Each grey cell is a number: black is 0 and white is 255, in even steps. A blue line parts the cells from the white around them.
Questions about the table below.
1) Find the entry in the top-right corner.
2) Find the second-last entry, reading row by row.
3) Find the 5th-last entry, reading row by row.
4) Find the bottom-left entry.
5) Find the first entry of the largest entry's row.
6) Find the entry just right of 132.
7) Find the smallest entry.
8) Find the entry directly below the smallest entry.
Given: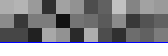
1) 154
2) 97
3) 77
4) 70
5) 174
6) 162
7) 18
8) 146

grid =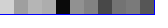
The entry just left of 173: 181
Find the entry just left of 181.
159

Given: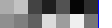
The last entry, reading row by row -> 119
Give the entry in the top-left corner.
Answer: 172
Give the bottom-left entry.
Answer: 143
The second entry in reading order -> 194

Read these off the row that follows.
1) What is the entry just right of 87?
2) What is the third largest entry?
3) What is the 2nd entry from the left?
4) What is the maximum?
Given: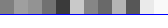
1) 234
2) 201
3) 159
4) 249

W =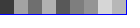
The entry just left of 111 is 163
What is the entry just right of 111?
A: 177

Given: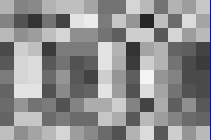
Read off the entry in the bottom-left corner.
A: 191
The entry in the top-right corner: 198
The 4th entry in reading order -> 179
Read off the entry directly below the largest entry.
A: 219
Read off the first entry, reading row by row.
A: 179
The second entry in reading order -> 131
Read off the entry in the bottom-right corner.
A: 185
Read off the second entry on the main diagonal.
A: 82
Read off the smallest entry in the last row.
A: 82
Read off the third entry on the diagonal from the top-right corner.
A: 213
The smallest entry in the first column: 74
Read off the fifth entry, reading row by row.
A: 191
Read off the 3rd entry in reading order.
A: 137
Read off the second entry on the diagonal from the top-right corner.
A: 219
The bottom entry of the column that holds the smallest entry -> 219
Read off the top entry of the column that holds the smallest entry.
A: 185
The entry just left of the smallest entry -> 149
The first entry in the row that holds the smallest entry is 131
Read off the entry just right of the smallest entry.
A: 191
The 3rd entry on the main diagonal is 157
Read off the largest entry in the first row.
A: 213
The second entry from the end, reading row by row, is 149
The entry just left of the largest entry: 94
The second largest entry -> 235
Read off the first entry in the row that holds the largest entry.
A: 123

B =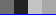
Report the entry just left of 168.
195
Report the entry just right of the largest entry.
168

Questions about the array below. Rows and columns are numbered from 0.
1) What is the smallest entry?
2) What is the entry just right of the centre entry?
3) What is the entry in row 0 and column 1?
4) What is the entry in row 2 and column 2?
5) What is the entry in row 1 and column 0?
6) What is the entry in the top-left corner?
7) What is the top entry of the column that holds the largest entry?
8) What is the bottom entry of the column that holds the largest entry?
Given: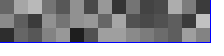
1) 30
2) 166
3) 166
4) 87
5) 138
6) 102
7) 59
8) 131
